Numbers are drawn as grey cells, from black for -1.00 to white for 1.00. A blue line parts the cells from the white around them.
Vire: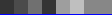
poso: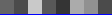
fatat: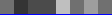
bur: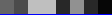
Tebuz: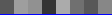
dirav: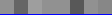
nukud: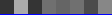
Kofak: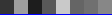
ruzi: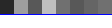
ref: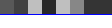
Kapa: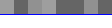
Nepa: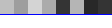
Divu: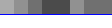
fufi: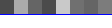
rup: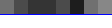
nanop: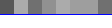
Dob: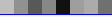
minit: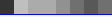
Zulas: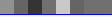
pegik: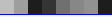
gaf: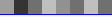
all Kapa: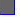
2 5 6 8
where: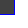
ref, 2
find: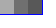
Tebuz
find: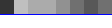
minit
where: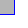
Nepa, 6
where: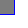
fufi, 8

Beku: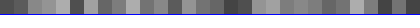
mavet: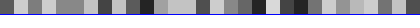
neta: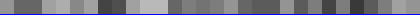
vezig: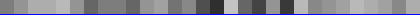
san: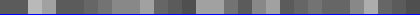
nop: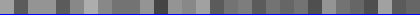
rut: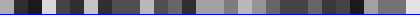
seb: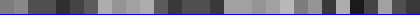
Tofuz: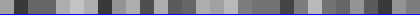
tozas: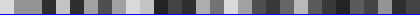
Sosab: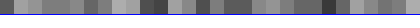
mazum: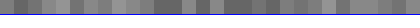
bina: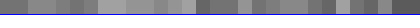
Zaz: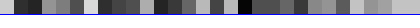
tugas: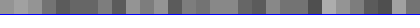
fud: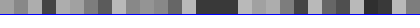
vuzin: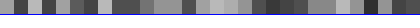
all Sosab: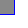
6 14 19 27
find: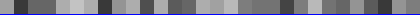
Tofuz
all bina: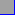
8 9 14 25

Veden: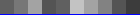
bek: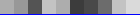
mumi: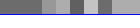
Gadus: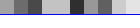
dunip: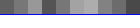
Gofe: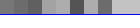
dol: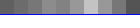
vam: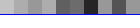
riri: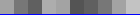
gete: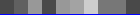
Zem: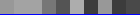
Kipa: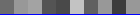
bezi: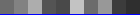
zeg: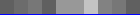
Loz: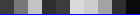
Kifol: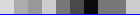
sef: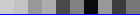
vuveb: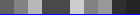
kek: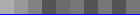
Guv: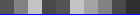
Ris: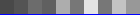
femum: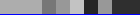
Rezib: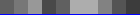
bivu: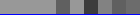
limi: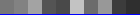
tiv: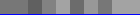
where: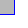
vuveb, 3
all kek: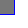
6 8 10
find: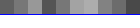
dunip
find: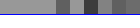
bivu
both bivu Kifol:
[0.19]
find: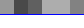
Rezib
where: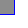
dol, 4

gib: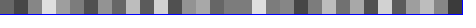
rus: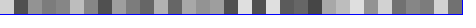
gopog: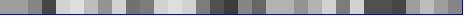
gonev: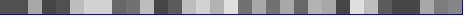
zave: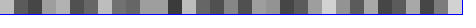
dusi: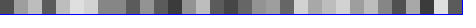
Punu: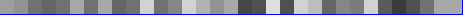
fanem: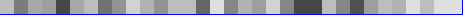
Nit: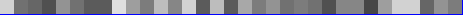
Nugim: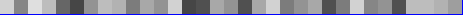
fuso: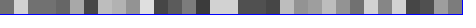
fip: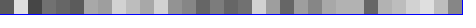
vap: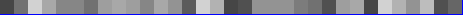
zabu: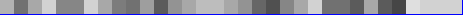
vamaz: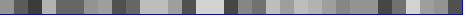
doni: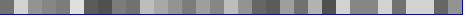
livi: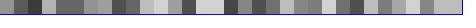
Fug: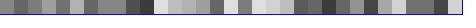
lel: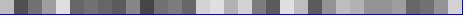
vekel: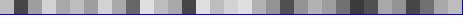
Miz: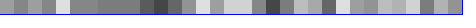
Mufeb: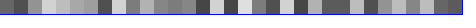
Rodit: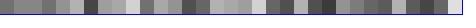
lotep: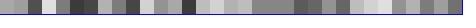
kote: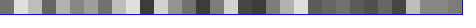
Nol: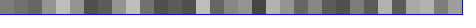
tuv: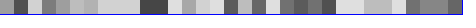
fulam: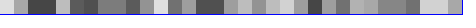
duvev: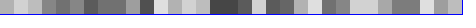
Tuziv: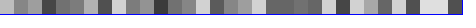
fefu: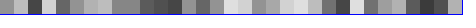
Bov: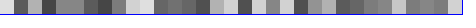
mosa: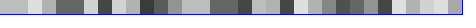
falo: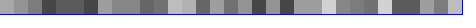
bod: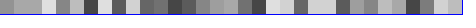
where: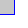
Bov, 29
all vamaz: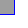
8 13 21 24 31

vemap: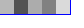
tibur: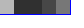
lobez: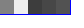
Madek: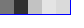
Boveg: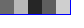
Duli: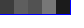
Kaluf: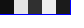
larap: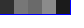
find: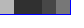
tibur
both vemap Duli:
[-0.36]
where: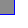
larap, 4
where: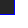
Boveg, 3

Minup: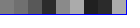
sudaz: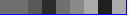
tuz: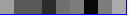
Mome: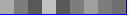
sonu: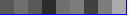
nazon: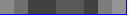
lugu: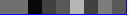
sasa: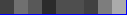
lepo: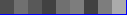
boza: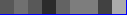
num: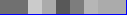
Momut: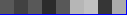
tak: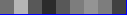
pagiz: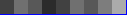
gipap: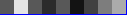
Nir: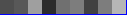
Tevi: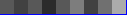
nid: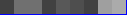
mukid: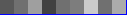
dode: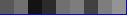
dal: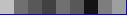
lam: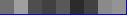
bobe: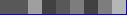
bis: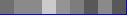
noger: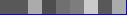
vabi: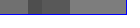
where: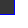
Momut, 8
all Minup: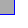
6 9
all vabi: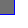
1 2
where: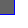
boza, 5

